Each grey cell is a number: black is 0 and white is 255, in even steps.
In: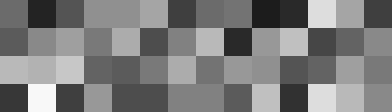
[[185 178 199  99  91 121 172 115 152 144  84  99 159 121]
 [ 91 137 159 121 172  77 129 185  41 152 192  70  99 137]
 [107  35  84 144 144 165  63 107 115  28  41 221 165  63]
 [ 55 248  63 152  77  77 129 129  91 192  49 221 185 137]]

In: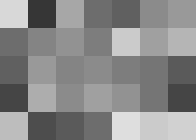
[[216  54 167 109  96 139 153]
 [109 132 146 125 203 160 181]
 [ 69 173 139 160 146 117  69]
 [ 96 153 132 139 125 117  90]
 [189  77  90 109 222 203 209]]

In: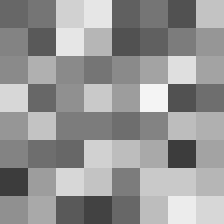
[[131  89 230 182  81  96 124 150]
 [ 60 157 215 195 124 201 201 182]
 [103 117 209 230  96 117  81 195]
 [215 103 144 201 157 244  81 110]
 [138 176 138 117 138 163 223 163]
 [150 195 124 124 110 131 189 176]
 [131 110 103 209 189 169  60 163]
 [144 169  89  66 103 189 236 215]]

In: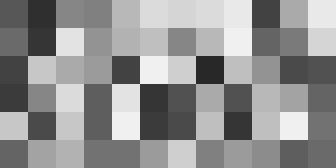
[[106  53 227 147 178 191 134 184 240 100 122 213]
 [ 59 134 219  94 227  53  81 170  81 184 163 100]
 [199  74 199  94 240  59  74 191  53 191 240 114]
 [100 163 178 114 114 155 207 128 155 140  94 106]
 [ 66 199 170 155  66 240 207  40 191 147  74  81]
 [ 87  47 134 128 184 219 213 219 233  66 170 233]]

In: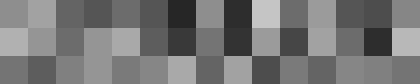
[[116  93 128 149 122 134 169 100 162  77 122 100 134 128 116]
 [177 149 108 149 169  93  57 116  51 155  70 162 108  45 184]
 [142 162 100  85 108  85  38 142  45 197 108 155  85  77 134]]

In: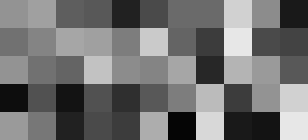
[[113 132 166 160 125 202 100  60 231  74  67]
 [147 113 100 194 140 132 166  39 180 154  88]
 [147 160  94  88  33  74 106 106 209 140  25]
 [154 119  33  74  60 173   5 216  25  19 231]
 [ 13  81  19  81  47  88 125 187  60 147 209]]

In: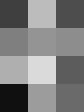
[[127 148 141]
 [ 16 156 106]
 [175 218  92]
 [ 63 188  77]]

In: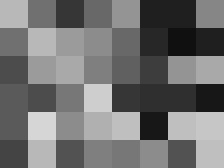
[[ 76 155 169 127  96  61 148 169]
 [112 184 155 140 104  39  16  31]
 [ 90 214 140 176 191  23 191 198]
 [ 90  76 119 206  54  47  47  23]
 [ 68 184  82 127 119 140  82 191]
 [184 112  54 104 148  31  31 134]]

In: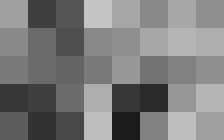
[[ 55  63 107 174  55  42 151 181]
 [121 107 100 121 151 115 129 143]
 [159  63  85 196 167 137 167 143]
 [137 107  79 137 143 167 181 174]
 [ 93  49  71 189  26 129 189 159]]
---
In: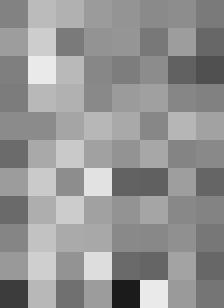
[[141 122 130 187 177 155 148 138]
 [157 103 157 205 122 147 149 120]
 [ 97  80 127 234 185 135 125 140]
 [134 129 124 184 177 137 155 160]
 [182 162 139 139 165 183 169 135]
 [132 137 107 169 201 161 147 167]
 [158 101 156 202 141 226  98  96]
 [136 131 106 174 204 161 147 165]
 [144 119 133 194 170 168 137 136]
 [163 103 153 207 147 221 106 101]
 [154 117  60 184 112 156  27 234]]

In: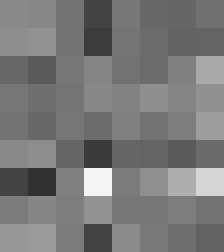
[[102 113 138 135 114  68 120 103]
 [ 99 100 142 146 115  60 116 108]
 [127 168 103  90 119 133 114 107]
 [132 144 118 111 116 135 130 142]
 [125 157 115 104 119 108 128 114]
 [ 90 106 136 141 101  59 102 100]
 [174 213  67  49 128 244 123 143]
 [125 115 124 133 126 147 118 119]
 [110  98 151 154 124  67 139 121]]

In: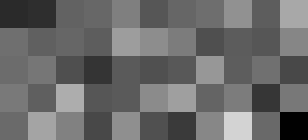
[[ 93 168  42  46  98 103 127  86 102 110 145]
 [ 86 134 111  96 102  93 157 141 124  79  92]
 [112  72 108 118  79  52  90  80  88 151  93]
 [ 54 120 121  95 173  86  90 139 159 100 124]
 [105   1 106 164 129  72 143  80  58 135 211]]

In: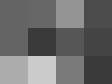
[[148  76 100 103]
 [ 86  68 100  57]
 [122  58 172 203]]

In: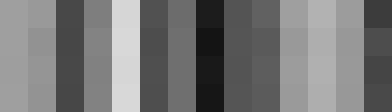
[[156  60 159 153  72 126 214  81 108  28  84  97 159 178]
 [152  77 159 146  71 131 216  77 111  20  85  90 153 174]
 [153  69 158 149  72 129 214  79 111  25  84  93 156 176]
 [152  73 159 147  71 130 216  78 111  22  85  91 154 174]]

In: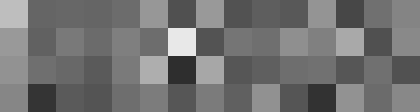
[[112 132 190 101 103 101 108 151  80 153  82  94  88 148  71]
 [ 80 137 153  97 121 107 127 109 232  83 117 111 143 128 169]
 [112  81 146 111 104  90 122 174  46 167  86  95 110 113  86]
 [107 136 134  52  90  84 110 124  86 123  96 145  85  50 146]]
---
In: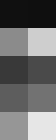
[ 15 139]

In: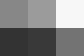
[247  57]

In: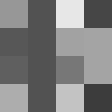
[ 70 162  82 173]

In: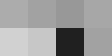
[167  32]

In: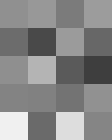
[156 155 180 131]

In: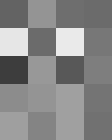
[107 234 152 140]
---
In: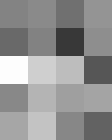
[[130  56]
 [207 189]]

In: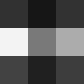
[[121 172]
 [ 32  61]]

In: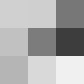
[[124  61]
 [217 240]]

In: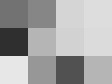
[[181 210]
 [151  81]]

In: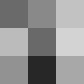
[[105 211]
 [ 39 168]]

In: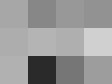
[[180 175]
 [ 42 118]]
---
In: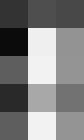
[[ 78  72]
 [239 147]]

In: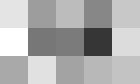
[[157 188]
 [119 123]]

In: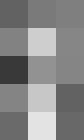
[[122 127]
 [206 134]]

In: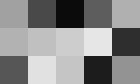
[[ 73  11]
 [192 205]]

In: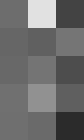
[[225  67]
 [ 96 117]]

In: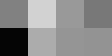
[[210 153]
 [172 149]]

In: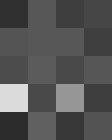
[[87 62]
 [87 87]]
